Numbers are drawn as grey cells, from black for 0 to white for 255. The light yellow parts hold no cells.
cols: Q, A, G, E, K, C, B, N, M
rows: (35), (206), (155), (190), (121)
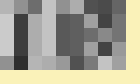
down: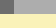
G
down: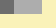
G
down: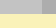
E
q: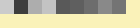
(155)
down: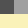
B
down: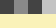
N

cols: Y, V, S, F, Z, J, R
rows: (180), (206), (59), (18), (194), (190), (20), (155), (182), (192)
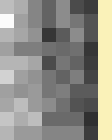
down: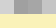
Y
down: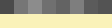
J
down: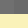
Z
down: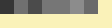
F
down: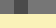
F
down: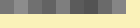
J

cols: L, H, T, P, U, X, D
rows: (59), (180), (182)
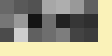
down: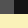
T
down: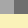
P
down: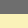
P

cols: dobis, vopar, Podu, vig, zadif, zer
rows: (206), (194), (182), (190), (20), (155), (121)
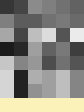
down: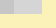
dobis
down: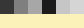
dobis
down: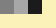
dobis
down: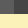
vopar
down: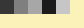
dobis
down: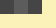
vopar
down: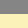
zer

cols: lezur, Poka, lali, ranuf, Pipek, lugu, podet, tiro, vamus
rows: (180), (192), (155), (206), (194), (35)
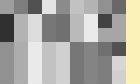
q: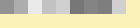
(35)
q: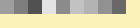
(180)

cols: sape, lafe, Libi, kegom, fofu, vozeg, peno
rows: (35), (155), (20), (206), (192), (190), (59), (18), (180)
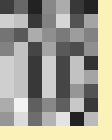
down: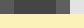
fofu
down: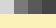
fofu

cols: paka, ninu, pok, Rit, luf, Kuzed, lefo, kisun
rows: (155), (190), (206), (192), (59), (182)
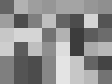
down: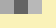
lefo
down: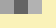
luf
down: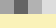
luf

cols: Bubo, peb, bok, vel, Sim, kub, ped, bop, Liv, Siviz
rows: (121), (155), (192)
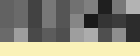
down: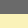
peb
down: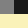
ped
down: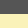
Sim

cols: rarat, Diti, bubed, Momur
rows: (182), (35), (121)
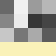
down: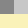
rarat
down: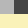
Momur
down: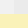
Diti
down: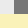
Diti

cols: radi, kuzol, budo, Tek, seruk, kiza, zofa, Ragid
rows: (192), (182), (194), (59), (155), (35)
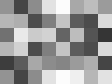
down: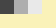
kuzol
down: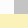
seruk

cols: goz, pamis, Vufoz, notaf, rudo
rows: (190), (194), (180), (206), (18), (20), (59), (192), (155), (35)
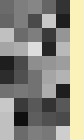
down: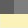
Vufoz
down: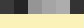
notaf
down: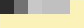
goz

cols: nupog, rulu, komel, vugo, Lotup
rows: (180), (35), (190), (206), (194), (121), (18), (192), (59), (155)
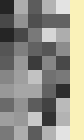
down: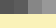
nupog
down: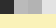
Lotup
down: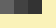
vugo

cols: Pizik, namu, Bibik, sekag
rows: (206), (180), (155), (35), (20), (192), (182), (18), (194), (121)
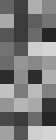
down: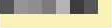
namu
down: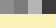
namu
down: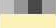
Pizik
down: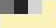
sekag
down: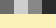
Bibik
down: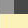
Pizik

